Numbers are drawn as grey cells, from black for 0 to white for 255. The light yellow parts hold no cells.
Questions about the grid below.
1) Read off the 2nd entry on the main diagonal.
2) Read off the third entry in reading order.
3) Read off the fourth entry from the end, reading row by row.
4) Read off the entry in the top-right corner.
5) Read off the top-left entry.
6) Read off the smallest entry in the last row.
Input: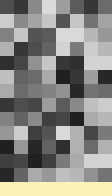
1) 137
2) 137
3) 191
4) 107
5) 78
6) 39

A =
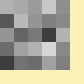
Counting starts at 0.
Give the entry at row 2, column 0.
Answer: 149
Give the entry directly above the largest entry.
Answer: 61
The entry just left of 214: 177
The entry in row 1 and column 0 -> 88
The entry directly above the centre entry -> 149
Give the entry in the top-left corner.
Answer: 177
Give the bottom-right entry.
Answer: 128

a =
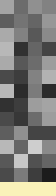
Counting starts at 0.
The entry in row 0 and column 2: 144
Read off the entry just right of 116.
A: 101
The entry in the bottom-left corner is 74
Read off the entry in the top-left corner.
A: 164
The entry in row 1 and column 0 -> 94
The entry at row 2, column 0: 170
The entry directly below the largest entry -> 81
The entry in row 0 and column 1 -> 108
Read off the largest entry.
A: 206
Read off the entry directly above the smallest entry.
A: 101
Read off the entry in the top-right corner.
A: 130

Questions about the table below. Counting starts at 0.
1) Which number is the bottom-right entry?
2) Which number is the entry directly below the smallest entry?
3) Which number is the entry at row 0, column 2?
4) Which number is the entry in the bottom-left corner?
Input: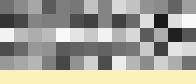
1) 113
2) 173
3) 167
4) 152

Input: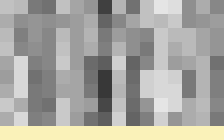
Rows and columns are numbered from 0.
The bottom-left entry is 172
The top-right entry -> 135
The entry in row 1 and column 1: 143
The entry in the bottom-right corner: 121
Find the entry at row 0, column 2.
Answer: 121
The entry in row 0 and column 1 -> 186
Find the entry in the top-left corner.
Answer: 193
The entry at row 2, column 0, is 186
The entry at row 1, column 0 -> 172
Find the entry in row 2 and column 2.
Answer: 149
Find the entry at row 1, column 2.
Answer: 149

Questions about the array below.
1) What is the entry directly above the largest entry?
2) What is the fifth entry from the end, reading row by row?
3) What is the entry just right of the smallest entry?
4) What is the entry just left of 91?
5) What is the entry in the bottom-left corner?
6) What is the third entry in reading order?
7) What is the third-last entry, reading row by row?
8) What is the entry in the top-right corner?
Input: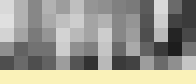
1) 217
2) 66
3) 114
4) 122
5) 78
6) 135
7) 106
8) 58

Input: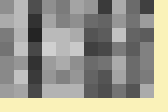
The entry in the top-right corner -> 64
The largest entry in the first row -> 186
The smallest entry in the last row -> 72
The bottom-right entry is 171
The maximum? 208
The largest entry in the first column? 171
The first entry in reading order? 143
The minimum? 36
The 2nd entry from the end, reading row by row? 84
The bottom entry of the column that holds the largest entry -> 179
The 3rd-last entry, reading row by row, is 115
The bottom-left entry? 156
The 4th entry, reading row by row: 143
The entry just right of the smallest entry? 186
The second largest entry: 201
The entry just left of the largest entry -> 72
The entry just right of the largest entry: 186
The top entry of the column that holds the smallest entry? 78
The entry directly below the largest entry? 156
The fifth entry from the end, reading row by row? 92
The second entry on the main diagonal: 186
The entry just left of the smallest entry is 179

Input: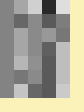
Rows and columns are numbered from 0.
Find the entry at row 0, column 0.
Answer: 131
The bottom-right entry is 202
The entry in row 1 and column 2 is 138
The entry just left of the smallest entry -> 208
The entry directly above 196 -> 119
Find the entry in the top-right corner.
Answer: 222
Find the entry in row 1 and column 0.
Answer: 131

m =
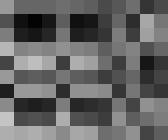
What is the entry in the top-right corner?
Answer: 74
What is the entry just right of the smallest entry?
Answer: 22
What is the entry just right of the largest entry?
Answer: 74
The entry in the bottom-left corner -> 174
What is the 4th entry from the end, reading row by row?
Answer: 118
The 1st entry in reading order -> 153
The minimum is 3
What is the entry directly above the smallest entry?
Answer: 102
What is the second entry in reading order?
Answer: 102
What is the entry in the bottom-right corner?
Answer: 94
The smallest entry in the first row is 53
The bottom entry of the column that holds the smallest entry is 174
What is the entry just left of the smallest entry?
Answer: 16
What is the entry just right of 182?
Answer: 131
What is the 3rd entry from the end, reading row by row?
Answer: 145
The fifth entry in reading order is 110
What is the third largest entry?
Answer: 182
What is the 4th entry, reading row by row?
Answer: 102
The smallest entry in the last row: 68
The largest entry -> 196
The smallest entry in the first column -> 30
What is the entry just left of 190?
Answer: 174
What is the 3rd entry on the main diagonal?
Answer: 22
